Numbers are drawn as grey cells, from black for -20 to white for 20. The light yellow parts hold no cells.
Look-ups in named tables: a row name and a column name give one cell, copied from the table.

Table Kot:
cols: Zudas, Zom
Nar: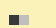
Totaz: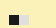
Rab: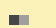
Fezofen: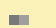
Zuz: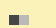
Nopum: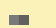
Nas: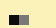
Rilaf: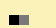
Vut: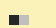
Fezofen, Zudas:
-1
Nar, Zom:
10
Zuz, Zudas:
-9
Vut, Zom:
10
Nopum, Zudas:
-1
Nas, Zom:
-1
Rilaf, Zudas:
-20
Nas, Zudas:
-18
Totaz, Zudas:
-16
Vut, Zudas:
-14
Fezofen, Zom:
5
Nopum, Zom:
-5
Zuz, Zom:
9
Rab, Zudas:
-9
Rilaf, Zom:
-1
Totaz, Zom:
15
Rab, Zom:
5
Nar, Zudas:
-11
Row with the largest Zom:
Totaz

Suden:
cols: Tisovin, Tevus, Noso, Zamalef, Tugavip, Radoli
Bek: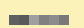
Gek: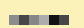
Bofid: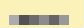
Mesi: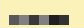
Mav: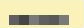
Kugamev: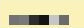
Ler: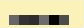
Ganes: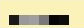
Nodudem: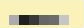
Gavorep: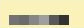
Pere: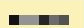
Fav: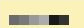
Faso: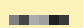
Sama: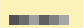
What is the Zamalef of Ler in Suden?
-3
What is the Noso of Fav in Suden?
4
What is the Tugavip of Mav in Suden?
-6
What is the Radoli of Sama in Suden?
6
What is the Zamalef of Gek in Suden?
7
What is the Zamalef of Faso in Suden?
5
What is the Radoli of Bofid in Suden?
4
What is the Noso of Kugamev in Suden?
-13
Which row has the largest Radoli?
Nodudem

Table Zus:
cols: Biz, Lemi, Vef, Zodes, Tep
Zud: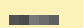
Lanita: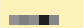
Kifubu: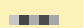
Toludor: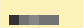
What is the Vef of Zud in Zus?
-1
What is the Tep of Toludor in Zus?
-2
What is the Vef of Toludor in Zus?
1
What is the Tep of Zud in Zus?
-5
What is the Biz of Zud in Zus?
-7
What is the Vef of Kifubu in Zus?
7
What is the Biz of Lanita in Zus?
3
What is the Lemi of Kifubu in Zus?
-9
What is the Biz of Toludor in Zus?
-12
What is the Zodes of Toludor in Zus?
-2
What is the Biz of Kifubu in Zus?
11
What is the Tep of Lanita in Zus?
1
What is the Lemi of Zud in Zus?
-8
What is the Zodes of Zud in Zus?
-3
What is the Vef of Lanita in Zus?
2
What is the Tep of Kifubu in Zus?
6
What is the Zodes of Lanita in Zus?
-15
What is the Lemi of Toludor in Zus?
-2
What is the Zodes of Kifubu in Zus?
-8
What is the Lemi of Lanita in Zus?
0

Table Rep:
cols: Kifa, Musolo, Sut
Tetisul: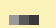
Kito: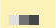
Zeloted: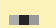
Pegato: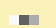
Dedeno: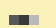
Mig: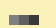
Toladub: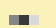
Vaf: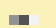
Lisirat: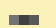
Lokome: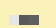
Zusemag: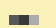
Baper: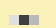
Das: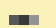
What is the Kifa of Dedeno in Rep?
-6
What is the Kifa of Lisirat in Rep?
-2
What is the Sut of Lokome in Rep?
-5
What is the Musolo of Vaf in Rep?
-7
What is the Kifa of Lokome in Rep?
16
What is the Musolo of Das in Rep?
-11
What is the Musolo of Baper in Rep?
-10
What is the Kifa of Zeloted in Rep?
7
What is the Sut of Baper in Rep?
9
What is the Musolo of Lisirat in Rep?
-10
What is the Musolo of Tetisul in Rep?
-6
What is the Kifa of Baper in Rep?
15
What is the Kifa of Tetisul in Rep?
4
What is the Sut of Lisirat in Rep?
-6
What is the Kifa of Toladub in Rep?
1
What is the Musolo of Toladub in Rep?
-11
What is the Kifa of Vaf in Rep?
3
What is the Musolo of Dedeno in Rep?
-11

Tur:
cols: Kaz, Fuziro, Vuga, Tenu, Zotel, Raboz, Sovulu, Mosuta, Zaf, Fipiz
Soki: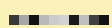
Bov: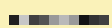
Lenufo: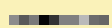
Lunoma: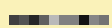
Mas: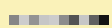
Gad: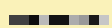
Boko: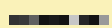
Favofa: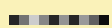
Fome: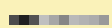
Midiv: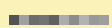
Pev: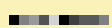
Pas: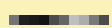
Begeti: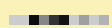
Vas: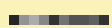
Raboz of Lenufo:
0
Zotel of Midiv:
-5
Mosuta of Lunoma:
-17
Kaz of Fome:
-8
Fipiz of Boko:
4
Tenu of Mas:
11
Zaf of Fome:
7
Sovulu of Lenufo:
0
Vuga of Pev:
4
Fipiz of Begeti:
8
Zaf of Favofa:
-5
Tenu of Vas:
1
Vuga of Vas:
7
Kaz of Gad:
-10
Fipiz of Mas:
-17
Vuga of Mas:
3
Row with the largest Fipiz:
Gad

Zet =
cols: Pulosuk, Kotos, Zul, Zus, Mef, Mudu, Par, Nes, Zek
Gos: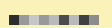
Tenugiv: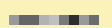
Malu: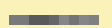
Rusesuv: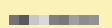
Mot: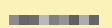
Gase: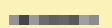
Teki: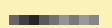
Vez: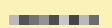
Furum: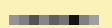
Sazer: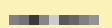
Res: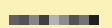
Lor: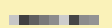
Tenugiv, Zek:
-3
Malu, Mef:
-4
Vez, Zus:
3
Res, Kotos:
-7
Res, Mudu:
2
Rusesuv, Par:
5
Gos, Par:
9
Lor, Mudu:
12
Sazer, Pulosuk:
0
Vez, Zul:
-2

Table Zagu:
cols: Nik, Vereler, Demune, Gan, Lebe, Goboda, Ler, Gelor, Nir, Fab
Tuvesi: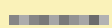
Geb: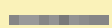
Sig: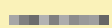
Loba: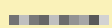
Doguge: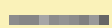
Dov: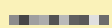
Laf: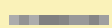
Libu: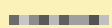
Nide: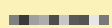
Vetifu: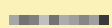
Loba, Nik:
-2
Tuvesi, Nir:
-3
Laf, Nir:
1
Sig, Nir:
5
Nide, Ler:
-6
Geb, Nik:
1
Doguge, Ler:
2
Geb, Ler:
3
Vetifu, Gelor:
1
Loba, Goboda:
-3
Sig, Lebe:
0
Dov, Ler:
-5
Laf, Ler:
4
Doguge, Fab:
-4
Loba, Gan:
-4
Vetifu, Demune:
0
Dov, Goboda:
9

